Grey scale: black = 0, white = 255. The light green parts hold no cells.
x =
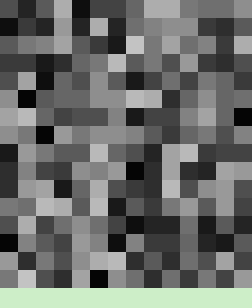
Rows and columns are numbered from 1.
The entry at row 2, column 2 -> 58
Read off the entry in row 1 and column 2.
36
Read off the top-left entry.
79
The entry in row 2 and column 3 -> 36
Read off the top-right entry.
142
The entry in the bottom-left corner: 120
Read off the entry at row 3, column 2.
120
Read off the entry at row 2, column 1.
14
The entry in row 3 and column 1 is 90
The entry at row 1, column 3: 90
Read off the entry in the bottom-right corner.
153

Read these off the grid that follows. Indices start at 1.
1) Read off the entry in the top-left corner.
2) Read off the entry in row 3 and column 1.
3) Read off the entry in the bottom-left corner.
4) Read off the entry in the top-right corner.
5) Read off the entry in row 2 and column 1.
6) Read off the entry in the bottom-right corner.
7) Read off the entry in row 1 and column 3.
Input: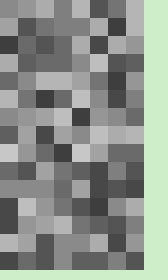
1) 138
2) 62
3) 72
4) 181
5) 162
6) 84
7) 172

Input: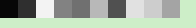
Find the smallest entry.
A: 7
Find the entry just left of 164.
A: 205

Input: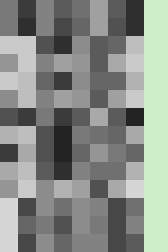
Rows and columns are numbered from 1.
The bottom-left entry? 214
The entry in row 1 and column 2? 59
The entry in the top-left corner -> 121
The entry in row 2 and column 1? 121
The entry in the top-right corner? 47
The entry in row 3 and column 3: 81
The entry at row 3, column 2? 202
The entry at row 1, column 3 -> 130
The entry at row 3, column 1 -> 202
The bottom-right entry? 91

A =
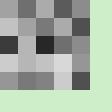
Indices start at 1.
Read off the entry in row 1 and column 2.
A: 111
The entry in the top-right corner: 140
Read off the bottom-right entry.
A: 80
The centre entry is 39
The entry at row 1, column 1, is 162
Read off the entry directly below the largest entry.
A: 204
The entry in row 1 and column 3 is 171

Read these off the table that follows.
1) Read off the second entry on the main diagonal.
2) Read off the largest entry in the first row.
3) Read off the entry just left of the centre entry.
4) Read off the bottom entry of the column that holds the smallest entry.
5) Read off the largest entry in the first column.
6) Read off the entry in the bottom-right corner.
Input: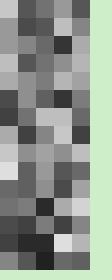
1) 75
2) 199
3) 65
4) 33
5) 222
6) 96

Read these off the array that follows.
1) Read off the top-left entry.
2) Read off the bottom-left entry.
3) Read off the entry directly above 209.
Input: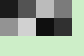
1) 27
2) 147
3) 83

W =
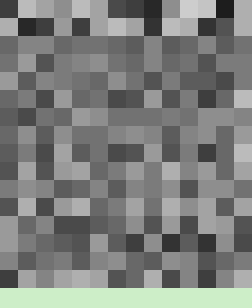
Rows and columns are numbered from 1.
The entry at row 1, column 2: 187
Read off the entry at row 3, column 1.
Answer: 104
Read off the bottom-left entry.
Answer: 62
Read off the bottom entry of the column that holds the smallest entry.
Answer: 132
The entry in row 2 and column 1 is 175
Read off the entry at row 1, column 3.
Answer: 163
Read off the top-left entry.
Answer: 62
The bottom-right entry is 175
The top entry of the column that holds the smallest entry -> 29
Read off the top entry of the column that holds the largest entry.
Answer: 205
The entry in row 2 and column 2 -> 40
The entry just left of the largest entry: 142
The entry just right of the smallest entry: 175
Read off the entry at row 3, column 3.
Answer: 132
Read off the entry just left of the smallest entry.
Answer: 196
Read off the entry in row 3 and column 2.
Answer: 132
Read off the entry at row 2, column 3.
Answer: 62

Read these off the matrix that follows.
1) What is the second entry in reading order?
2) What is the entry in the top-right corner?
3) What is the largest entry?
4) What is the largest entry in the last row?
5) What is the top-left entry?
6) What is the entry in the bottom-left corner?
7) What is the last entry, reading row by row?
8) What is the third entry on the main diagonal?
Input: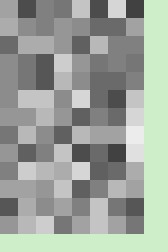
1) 76
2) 65
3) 236
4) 205
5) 162
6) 150
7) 118
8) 172

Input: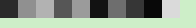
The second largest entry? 178
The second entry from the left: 144
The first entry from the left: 42

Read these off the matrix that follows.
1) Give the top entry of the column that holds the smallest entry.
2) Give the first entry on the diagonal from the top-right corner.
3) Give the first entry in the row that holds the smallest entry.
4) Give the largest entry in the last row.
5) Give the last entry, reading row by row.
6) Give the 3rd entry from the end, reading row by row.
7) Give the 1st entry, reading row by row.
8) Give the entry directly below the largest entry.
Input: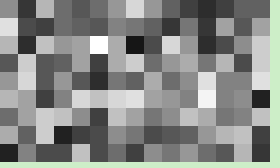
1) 215
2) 97
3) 182
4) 193
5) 54
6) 87
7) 141
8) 64
